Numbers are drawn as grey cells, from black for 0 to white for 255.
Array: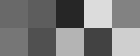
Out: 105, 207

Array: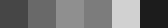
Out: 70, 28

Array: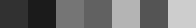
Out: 49, 205

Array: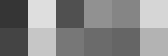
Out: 53, 179

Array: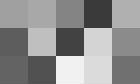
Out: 160, 112

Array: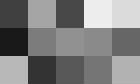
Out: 64, 178

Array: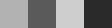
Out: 178, 42
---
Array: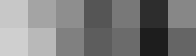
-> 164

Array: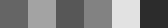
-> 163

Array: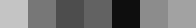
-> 119

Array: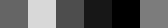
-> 216

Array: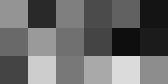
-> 41

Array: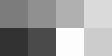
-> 144

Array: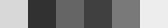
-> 49
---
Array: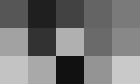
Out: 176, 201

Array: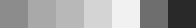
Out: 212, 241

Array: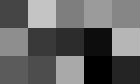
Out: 44, 196

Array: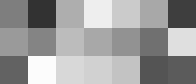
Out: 168, 252

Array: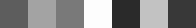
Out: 253, 253

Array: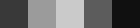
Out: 202, 202

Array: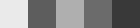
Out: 175, 234

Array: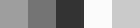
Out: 51, 251

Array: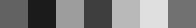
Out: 62, 223
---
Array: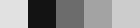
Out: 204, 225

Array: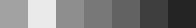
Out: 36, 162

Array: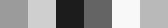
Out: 185, 155

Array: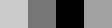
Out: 161, 203

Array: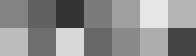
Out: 181, 188

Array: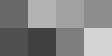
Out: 141, 79

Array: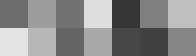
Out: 191, 228

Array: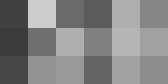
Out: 134, 71

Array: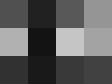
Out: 149, 49

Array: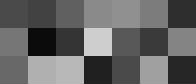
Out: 46, 104
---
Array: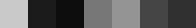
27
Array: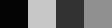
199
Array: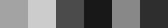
204
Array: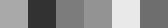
50
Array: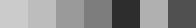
189
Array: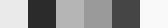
43
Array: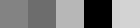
109
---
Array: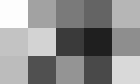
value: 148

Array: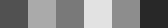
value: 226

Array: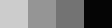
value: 149

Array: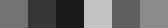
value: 195

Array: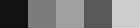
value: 160

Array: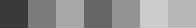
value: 147

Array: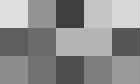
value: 78
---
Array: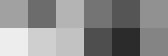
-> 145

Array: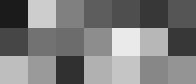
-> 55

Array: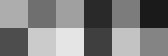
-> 26

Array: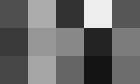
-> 124

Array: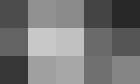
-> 84

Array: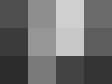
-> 93

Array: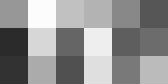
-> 108

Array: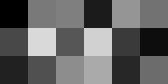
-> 13

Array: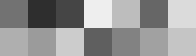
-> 219

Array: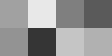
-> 90
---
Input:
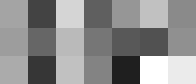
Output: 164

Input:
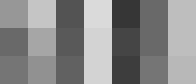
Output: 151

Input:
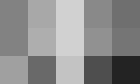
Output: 130

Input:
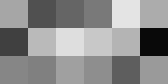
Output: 166

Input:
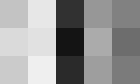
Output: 195

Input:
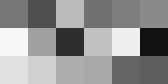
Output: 119
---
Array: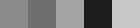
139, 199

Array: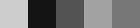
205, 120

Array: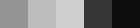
149, 13

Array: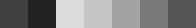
65, 85

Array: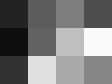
35, 134

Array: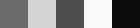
107, 11

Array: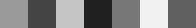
154, 97

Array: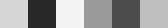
214, 191

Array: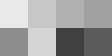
233, 91

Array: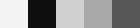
243, 87
